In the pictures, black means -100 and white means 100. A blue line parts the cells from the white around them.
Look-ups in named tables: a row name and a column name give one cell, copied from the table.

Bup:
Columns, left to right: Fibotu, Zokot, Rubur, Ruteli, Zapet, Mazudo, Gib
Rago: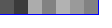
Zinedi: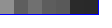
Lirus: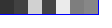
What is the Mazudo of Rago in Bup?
21
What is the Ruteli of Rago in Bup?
2
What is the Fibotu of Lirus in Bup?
-60
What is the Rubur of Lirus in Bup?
64
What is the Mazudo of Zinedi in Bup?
-67
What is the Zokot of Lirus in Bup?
-49
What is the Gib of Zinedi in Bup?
-68
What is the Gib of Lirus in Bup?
6
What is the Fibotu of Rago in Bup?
-32
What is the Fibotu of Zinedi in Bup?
13

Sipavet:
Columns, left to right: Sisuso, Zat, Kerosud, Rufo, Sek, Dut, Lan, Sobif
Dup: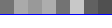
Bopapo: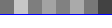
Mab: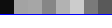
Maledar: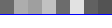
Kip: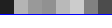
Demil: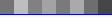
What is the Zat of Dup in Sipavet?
33
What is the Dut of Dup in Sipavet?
57
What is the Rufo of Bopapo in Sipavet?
28
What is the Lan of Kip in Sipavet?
1
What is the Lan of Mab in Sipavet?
-4
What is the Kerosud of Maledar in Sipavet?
25
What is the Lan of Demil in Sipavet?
-14
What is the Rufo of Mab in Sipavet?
5
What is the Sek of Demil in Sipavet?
-4
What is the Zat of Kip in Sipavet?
41
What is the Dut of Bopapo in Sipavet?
33
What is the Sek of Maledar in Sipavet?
-15
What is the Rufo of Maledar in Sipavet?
51
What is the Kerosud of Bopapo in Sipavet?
-1
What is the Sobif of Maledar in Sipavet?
-35
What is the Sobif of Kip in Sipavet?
-40

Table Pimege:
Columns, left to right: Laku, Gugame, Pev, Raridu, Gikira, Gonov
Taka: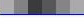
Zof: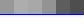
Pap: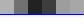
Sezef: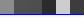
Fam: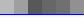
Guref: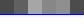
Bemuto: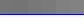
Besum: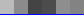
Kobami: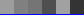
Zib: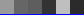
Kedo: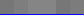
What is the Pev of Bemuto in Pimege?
-6
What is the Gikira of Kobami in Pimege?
26
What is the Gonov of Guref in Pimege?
-40
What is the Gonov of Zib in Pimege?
-66
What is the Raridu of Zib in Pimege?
-60
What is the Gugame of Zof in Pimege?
36
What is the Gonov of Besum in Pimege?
3
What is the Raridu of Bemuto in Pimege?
-4
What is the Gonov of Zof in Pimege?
-39
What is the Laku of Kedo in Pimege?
-7
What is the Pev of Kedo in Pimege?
4
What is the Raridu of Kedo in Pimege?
4
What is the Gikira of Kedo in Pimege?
-7
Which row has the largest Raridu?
Zof

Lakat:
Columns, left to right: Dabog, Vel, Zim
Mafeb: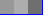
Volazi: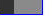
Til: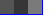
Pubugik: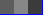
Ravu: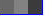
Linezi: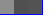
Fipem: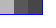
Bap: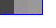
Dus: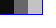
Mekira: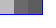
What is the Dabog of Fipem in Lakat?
44
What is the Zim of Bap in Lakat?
20
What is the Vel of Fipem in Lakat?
-31
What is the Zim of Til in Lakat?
-4
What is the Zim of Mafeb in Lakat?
-13
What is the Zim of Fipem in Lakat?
-45
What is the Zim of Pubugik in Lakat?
-54
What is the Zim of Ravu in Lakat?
-54
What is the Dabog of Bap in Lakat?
-47
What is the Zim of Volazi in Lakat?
8
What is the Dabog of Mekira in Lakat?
48
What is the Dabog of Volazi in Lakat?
-61
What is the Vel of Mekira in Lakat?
-17
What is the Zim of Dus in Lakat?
53
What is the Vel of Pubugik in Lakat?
6
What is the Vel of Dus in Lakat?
-19
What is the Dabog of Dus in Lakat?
-90
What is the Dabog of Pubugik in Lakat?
-27
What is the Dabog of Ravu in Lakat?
-19
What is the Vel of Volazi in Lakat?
8

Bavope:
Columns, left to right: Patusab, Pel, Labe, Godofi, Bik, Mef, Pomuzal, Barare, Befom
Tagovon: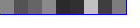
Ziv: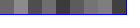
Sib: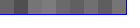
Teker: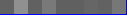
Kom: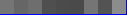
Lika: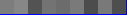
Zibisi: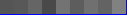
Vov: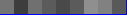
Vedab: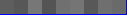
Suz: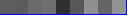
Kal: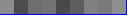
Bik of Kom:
-41
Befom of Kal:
11
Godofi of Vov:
-29
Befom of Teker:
-7
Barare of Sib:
-26
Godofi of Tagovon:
8
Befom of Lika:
-39
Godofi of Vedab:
-34
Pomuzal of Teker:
-20
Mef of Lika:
-4
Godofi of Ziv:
-14
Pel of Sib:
-38
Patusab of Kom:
-8
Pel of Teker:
13
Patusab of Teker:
-23
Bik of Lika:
-15
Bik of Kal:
-42

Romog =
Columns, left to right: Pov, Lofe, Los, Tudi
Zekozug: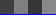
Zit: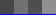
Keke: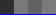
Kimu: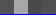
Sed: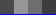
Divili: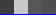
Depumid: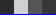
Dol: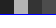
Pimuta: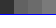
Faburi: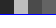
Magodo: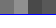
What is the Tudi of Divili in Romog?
-38
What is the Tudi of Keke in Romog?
-4
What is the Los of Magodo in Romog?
-43
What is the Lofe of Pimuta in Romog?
-23
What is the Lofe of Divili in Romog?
58
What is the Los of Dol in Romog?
-59
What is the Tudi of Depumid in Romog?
-57
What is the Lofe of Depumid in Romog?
62
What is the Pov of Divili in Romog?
-52
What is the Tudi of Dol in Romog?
-40
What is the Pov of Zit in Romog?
-44
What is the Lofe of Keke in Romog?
-6
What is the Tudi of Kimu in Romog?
-37
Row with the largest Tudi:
Zit

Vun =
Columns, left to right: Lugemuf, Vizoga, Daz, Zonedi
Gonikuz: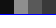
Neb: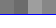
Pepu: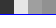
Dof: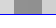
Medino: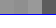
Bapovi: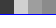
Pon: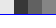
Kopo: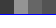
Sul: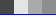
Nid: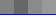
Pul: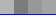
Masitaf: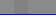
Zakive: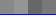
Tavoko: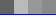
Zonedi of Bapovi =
9
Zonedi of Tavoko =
8
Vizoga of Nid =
-19
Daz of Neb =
24
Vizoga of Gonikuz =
11
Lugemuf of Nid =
2
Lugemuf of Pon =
82
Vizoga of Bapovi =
63
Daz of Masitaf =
8
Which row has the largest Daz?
Sul

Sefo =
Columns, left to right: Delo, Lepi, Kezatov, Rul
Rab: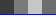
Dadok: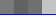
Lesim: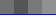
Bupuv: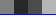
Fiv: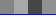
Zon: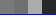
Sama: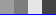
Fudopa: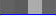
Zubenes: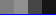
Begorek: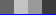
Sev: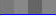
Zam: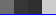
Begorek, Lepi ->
53
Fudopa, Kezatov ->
35
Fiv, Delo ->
4
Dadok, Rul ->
54
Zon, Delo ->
-5
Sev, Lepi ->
7
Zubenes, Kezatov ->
-45
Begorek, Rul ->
-54
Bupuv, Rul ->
43
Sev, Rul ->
4
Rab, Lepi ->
-4
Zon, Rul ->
-69
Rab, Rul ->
-14
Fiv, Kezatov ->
-45
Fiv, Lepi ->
32
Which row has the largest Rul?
Zam

